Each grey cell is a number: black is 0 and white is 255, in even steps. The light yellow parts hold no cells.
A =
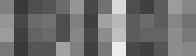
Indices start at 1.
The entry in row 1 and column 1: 128
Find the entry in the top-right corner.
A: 134
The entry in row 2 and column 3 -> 107
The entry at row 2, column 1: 149
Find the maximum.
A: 236
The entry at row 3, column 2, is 64
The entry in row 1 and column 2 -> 57
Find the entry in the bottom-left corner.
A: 120
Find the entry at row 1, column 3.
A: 78
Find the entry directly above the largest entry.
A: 191
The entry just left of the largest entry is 120
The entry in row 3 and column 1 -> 156

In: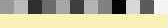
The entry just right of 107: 166
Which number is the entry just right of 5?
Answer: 215
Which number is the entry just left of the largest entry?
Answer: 91

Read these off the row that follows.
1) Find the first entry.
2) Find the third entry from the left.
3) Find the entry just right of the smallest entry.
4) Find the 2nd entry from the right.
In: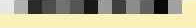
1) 231
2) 42
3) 162
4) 9

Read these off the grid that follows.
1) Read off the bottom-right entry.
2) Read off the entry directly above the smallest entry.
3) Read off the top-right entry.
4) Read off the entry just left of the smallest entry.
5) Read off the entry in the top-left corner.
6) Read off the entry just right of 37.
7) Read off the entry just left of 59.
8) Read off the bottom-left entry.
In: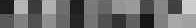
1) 162
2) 73
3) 204
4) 96
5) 30
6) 116
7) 182
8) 88

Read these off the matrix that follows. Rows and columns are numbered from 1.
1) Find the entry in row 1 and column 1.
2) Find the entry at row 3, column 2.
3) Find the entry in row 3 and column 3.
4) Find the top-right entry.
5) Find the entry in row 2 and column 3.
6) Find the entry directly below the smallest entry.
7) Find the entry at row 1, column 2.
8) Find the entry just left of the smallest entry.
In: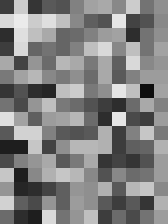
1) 61
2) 223
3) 191
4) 143
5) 204
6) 169
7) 204
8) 191

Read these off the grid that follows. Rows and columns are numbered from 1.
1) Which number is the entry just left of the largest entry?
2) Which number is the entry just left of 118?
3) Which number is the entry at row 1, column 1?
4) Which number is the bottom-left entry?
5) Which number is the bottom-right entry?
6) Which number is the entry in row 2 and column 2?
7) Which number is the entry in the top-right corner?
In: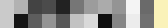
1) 148
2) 34
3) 202
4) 202
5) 112
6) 21
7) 106

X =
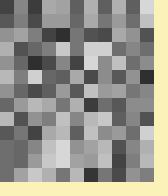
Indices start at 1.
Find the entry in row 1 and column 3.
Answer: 60
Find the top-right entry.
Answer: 215
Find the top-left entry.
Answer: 67
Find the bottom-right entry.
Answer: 126
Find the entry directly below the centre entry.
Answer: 176
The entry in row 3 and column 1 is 146
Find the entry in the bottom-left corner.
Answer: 110
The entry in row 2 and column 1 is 88
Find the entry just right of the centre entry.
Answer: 192
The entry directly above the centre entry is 169
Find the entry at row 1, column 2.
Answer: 134
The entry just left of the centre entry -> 154
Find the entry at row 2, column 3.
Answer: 74
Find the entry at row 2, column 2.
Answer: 126

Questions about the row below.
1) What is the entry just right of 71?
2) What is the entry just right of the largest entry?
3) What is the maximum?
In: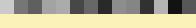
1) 103
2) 118
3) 202

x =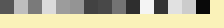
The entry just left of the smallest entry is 204
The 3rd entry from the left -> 122
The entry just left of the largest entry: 46
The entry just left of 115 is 72

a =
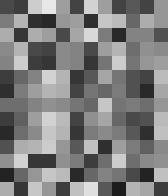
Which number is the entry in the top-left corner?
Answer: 73
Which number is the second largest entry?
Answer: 223
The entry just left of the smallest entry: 88
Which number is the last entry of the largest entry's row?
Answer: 150
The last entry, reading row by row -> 61
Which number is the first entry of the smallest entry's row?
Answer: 173
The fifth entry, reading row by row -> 158
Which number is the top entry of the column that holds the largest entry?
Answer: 231
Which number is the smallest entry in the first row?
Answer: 61
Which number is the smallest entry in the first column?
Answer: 35
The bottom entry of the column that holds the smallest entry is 28
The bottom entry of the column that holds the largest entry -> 150
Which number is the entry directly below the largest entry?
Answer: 41
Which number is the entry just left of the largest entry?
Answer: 204
